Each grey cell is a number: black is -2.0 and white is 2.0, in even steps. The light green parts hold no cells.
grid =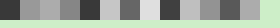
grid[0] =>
-1.1
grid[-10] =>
0.1
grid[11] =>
-0.6
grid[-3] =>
0.3

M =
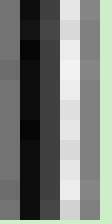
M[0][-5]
-0.2
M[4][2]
-1.0
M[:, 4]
[0.1, 0.0, 0.0, 0.1, 0.0, 0.0, 0.0, 0.0, 0.0, 0.1, 0.0]
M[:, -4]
[-1.8, -1.7, -1.9, -1.8, -1.8, -1.8, -1.9, -1.8, -1.8, -1.8, -1.8]
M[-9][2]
-1.0
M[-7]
[-0.2, -1.8, -1.0, 1.7, 0.0]
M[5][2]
-1.0
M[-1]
[-0.2, -1.8, -0.9, 1.3, 0.0]
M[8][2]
-1.0
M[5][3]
1.5
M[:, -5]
[-0.2, -0.2, -0.2, -0.3, -0.2, -0.2, -0.2, -0.2, -0.2, -0.3, -0.2]
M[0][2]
-1.0

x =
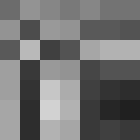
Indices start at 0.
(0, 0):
-0.3
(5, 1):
-1.3
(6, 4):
-1.1
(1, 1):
-0.8
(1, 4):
-0.6
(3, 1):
-1.1
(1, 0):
0.3
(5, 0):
0.6
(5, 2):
1.3
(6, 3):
0.6
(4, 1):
-1.2
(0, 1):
0.3
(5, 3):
0.8
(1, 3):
0.3
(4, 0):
0.5

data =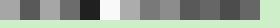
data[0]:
0.6
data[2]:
0.6
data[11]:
-0.8
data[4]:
-1.5

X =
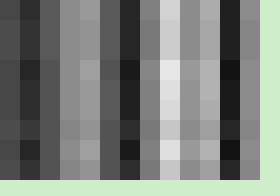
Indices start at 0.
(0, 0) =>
-0.9
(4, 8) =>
1.5
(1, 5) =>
-0.6
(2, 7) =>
-0.1
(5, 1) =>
-1.3
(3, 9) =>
0.4
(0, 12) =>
0.2
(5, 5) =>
-0.6
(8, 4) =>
0.3
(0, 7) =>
0.0
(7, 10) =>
0.8
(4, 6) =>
-1.5
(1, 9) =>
0.2
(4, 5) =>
-0.6
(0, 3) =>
0.2
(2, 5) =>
-0.6
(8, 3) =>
0.1
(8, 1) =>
-1.2
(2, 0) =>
-0.8
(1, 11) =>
-1.5
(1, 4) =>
0.3
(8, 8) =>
1.1
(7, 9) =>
0.4
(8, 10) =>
0.5
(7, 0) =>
-0.9
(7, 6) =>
-1.6
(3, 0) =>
-0.9
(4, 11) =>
-1.6
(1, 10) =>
0.6
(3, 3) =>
0.2
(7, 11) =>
-1.7
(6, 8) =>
1.1

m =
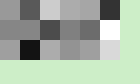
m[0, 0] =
0.4
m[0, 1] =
-0.6
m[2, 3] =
0.3
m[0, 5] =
-1.2
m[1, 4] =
-0.3

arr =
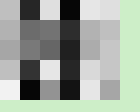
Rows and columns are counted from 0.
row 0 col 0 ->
1.0
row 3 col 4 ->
1.4
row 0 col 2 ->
1.5
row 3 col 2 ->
1.6
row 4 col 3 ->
-1.7
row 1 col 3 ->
-1.3
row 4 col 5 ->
0.6
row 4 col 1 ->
-1.9
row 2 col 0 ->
0.6

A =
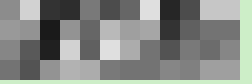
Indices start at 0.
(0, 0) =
0.2
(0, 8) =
-1.4
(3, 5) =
-0.1
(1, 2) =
-1.6
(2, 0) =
0.1
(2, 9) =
-0.1
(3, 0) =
-0.2
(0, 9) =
-0.8
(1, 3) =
0.3
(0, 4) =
-0.1
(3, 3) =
0.8
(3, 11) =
0.5
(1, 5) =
0.9

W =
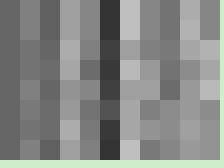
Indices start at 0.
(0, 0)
-0.4
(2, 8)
-0.1
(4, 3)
0.3
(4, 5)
-1.0
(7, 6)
1.0
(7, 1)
0.0
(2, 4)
0.0
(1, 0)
-0.4
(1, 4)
0.1
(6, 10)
0.3
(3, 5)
-1.1
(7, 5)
-1.2
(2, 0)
-0.4
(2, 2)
-0.4
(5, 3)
0.4
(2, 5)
-1.0
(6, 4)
-0.1
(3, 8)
-0.2
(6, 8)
0.2
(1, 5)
-1.2
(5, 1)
-0.1
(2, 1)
-0.2
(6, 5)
-1.1
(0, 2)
-0.5
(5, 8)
0.2
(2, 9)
0.6

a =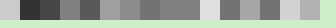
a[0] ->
1.2
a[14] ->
1.3
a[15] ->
0.8
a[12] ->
0.6
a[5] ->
0.5

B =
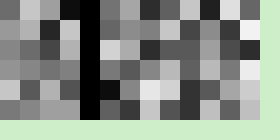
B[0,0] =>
-0.3
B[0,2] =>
0.5
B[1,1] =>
0.8
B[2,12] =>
-1.3
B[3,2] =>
-0.2
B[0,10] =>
-1.5
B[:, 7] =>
[-1.3, 0.0, -1.3, 0.1, 1.6, 1.1]
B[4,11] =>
0.6
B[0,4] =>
-2.0
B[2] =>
[0.1, -0.3, -0.9, 0.8, -2.0, 1.3, 0.7, -1.3, -0.6, -0.6, 0.5, -0.8, -1.3]
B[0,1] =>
1.1
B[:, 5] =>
[-0.2, -0.4, 1.3, -0.1, -1.8, -0.5]
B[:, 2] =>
[0.5, -1.4, -0.9, -0.2, 0.8, 0.5]
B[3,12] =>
1.7
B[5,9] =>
-1.2
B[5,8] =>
-0.7
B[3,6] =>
-0.6
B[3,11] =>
-0.1
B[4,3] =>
-0.7
